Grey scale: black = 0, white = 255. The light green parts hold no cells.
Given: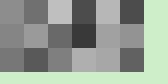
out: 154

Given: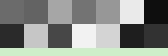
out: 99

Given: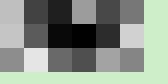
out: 91

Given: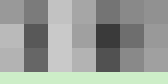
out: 88

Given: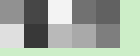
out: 70

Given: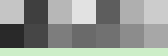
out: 63

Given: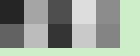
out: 165

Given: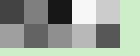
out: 127
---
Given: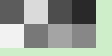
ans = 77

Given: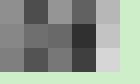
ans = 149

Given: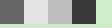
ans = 190

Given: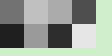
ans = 170

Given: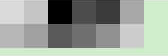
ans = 0

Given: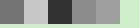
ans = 50

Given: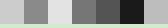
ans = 227

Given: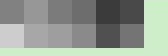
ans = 123

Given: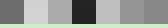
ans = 170
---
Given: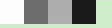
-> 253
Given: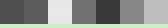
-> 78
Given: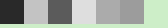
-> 41
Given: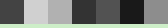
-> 67
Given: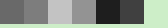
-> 105
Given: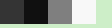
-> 52
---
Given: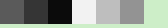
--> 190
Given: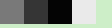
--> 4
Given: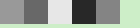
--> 40
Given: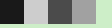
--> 75
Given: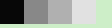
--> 176
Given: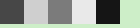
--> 233
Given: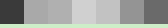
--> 148
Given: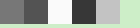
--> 55
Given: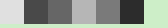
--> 122
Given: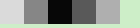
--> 89
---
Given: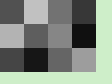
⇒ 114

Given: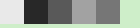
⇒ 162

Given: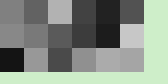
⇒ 34

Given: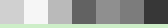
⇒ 124

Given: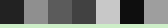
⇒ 14

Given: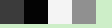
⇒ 244

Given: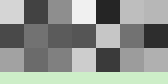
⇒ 190
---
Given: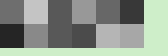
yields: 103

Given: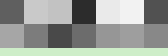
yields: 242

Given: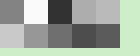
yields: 173

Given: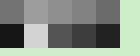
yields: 130

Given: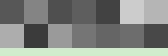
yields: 204

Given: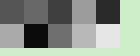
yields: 156

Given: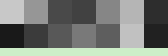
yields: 181

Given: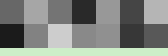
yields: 69

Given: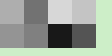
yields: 215
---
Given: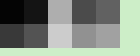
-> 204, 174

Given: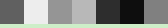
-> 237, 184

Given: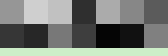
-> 207, 193

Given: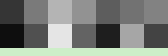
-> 229, 180

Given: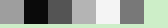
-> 244, 180

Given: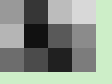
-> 216, 188

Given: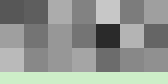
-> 199, 186
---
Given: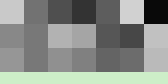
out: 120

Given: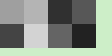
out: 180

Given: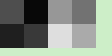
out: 8

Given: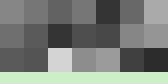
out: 90

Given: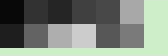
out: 50

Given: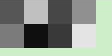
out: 192

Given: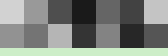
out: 153

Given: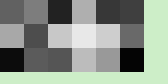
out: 77
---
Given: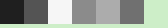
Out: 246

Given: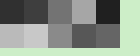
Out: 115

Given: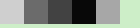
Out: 66

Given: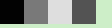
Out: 222

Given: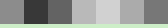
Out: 99

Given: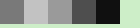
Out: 154

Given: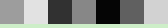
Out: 49

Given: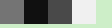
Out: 73
